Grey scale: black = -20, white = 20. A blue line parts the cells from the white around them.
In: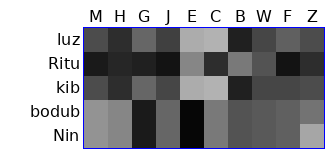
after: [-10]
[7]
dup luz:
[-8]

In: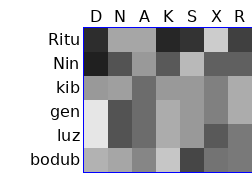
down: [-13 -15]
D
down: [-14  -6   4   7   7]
K
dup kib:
[4]
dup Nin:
[-5]
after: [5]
[-3]
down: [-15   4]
D
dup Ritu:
[6]

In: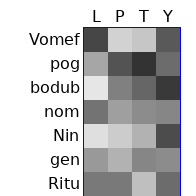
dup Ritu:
[-1]
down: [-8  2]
Y
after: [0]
[-4]
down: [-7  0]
P

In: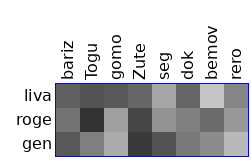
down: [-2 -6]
bariz
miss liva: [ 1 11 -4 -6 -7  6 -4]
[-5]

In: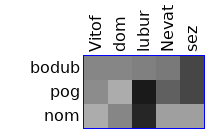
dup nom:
[5]
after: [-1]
[-9]
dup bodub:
[1]
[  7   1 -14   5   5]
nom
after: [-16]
[-5]
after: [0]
[-1]

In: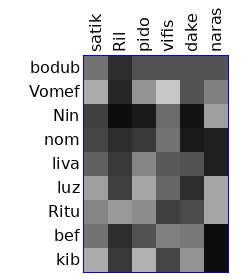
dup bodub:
[-7]
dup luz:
[6]
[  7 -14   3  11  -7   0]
Vomef
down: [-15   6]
naras

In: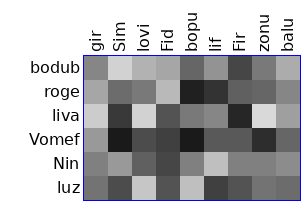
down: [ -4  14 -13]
zonu
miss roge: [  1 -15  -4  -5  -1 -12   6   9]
[-3]
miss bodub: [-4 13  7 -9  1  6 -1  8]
[3]
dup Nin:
[0]
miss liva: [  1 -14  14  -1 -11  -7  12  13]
[5]
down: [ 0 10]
bopu
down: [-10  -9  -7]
Fid

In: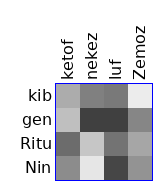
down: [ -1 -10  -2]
luf
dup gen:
[-10]
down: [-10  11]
nekez
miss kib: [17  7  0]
[-1]
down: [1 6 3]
Zemoz

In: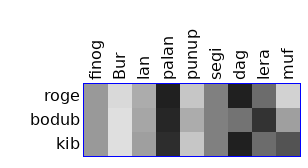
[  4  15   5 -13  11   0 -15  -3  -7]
kib
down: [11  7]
punup
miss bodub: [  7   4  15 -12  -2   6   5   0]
[-14]
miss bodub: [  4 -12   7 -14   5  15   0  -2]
[6]
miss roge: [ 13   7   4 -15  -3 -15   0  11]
[14]

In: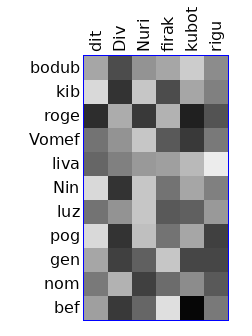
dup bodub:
[6]
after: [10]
[-2]

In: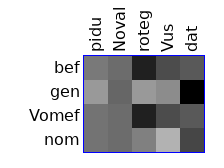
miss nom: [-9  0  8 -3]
[-2]
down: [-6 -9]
dat
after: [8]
[-9]
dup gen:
[4]
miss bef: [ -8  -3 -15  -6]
[-1]

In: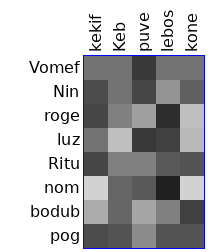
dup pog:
[-7]
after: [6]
[0]
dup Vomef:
[-2]
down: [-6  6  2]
puve
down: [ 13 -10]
kone
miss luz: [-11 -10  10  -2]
[9]

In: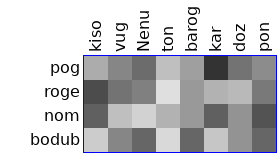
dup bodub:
[-4]
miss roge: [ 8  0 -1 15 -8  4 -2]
[9]

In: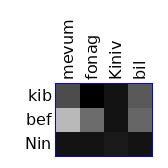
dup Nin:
[-17]
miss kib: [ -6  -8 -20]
[-17]
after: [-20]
[-17]
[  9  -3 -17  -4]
bef
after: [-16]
[-17]
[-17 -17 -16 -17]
Nin

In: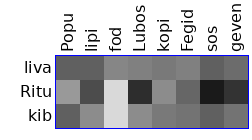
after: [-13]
[2]
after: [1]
[0]
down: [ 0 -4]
Fegid
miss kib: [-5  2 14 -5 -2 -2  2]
[-1]
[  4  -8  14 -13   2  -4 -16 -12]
Ritu
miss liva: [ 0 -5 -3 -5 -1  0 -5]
[1]

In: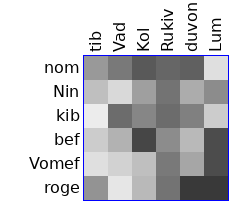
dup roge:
[-11]
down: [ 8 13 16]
Vad
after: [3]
[16]
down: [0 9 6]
duvon

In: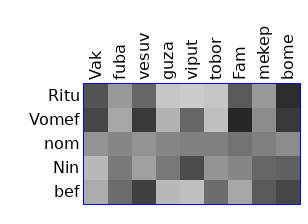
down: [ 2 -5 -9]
bome
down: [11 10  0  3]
tobor
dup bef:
[-3]
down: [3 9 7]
Vak

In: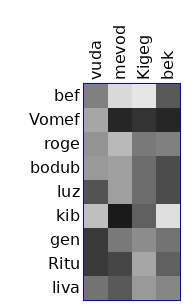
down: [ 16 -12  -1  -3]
Kigeg
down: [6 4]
Kigeg
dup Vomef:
[-14]
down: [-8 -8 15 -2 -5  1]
bek
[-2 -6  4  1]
liva

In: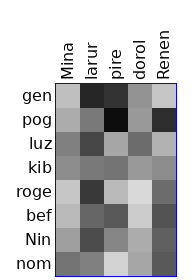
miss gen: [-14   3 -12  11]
[10]
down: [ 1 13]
pire

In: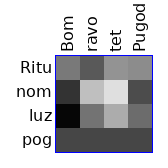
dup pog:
[-9]
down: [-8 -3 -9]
Pugod
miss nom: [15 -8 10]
[-12]
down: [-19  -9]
Bom
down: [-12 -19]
Bom

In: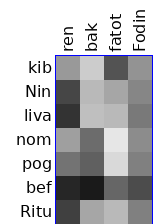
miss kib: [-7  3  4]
[12]
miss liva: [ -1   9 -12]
[10]

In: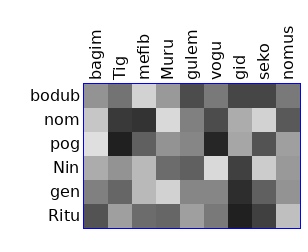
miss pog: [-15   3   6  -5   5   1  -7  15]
[-14]
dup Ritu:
[5]
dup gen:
[1]
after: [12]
[4]
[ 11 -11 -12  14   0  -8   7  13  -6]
nom

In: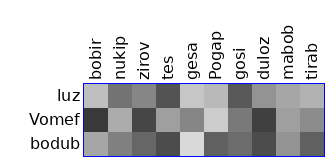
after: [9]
[-6]
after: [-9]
[5]
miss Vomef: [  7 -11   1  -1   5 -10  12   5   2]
[-9]
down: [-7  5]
tes
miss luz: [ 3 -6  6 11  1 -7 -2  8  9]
[10]

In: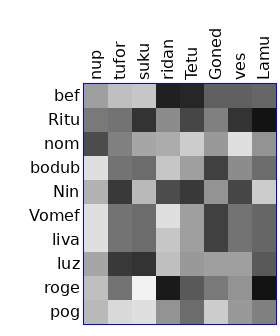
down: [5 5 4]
Tetu
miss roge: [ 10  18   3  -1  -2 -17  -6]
[-16]

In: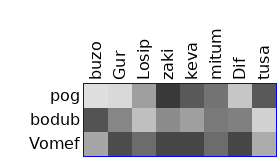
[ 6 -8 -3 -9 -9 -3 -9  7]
Vomef
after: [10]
[2]
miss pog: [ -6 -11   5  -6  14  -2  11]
[15]
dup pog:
[-6]

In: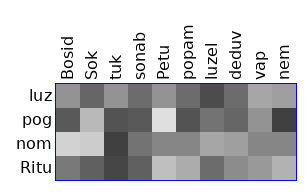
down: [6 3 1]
vap
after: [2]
[4]
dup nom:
[1]
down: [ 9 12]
Sok
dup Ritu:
[-5]

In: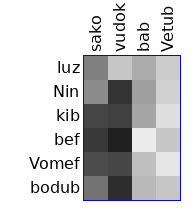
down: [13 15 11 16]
Vetub
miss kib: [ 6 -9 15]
[-10]
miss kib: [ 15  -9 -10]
[6]
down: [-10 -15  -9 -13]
vudok

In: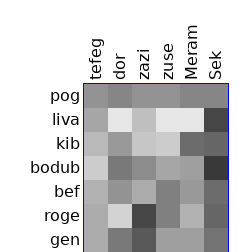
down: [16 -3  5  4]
Meram
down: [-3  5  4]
Meram
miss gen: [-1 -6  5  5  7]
[-2]
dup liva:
[16]
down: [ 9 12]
tefeg
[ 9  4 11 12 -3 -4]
kib
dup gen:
[5]

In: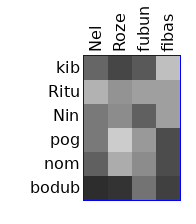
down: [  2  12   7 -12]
Roze
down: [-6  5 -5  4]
fubun
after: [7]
[2]
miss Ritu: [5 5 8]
[3]
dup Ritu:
[5]

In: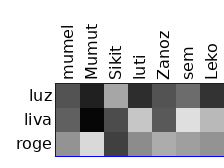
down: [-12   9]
Leko
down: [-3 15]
sem
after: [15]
[9]
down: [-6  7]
Zanoz
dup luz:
[-7]
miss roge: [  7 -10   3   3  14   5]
[2]
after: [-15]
[6]

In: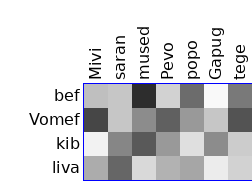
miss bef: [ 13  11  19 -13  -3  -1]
[10]
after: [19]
[-1]
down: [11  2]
Gapug

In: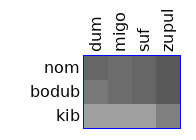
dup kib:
[5]
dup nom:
[-4]
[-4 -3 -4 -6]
nom

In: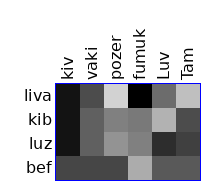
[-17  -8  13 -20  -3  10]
liva
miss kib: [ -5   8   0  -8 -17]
[-1]
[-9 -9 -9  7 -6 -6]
bef

